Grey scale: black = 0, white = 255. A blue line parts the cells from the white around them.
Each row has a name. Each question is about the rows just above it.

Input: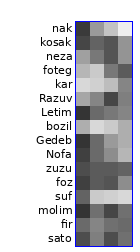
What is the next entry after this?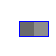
[182]
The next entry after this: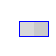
[174]

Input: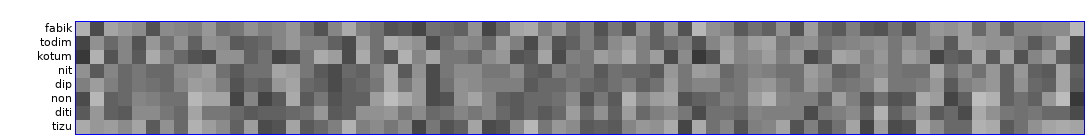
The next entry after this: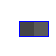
[170]
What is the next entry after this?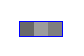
[75]
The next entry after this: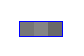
[90]
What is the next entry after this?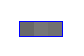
[105]
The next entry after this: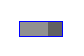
[113]
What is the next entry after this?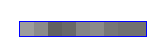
[164]
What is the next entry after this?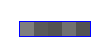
[127]

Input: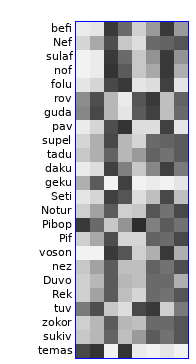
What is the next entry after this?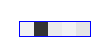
[242]
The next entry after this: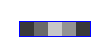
[147]
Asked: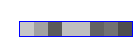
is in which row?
nez
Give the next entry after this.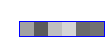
[85]
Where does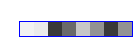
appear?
sulaf

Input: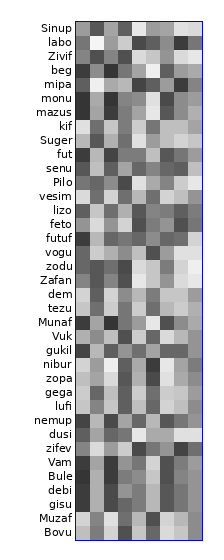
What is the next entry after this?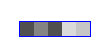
[148]
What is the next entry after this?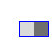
[211]
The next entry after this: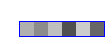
[218]
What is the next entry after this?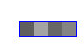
[103]

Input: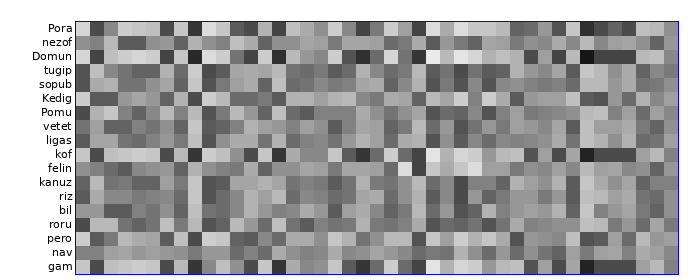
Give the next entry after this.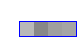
[144]
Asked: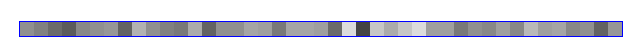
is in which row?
felin
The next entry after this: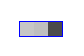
[198]
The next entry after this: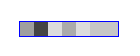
[185]

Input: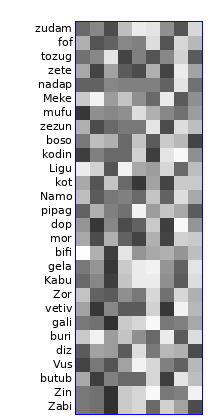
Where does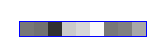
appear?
gali
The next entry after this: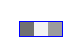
[196]
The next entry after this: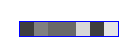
[190]
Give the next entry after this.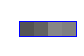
[221]

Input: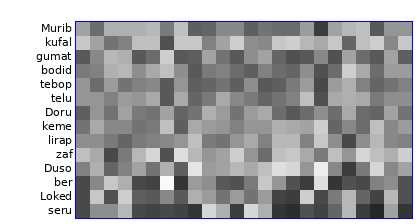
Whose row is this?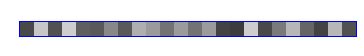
Loked
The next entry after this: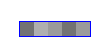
[169]
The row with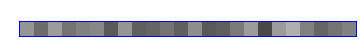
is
tebop
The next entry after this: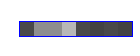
[53]
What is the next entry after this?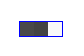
[53]

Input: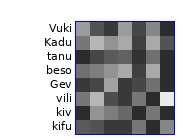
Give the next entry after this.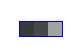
[57]
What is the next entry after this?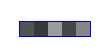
[44]
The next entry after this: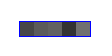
[44]
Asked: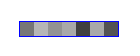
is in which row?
Kadu
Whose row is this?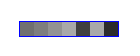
beso

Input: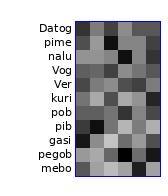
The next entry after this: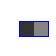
[72]
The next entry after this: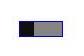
[65]
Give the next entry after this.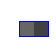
[140]
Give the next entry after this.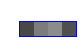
[65]

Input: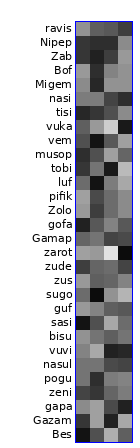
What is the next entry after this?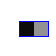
[180]
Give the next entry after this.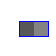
[88]
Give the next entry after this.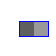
[205]
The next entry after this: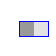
[12]

